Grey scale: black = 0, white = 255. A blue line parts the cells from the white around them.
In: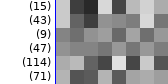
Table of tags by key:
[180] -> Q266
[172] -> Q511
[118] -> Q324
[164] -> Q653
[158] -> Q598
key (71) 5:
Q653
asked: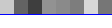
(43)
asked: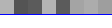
(71)
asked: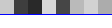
(15)
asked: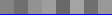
(9)

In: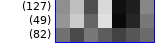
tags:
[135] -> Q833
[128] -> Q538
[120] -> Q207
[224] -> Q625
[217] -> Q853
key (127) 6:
Q833
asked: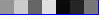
(49)

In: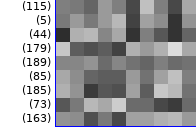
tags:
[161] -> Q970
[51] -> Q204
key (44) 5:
Q204
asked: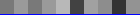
(5)

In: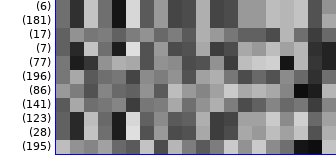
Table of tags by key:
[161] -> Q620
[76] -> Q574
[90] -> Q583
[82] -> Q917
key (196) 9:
Q917
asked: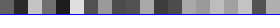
(28)
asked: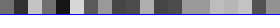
(6)
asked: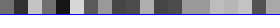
(181)
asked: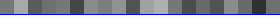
(196)

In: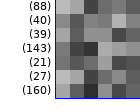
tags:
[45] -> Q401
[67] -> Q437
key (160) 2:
Q401
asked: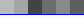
(27)
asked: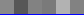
(40)
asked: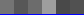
(21)
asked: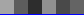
(160)

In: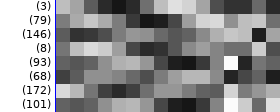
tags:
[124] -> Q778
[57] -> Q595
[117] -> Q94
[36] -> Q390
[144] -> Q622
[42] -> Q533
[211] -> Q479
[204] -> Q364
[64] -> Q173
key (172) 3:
Q173
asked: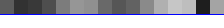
(146)

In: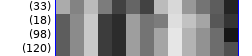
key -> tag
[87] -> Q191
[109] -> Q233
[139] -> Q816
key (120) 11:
Q233
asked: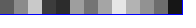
(98)
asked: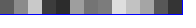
(18)

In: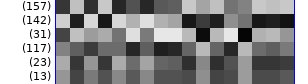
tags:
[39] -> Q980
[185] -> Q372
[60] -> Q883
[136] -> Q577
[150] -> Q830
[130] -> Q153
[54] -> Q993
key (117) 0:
Q153
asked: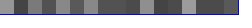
(13)
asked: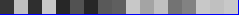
(157)
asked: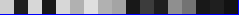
(142)
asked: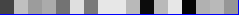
(31)
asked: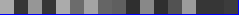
(23)

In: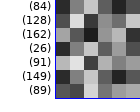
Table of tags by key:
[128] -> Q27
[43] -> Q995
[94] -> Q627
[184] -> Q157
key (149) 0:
Q995
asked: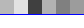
(91)
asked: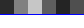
(84)
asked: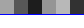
(162)
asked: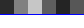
(149)

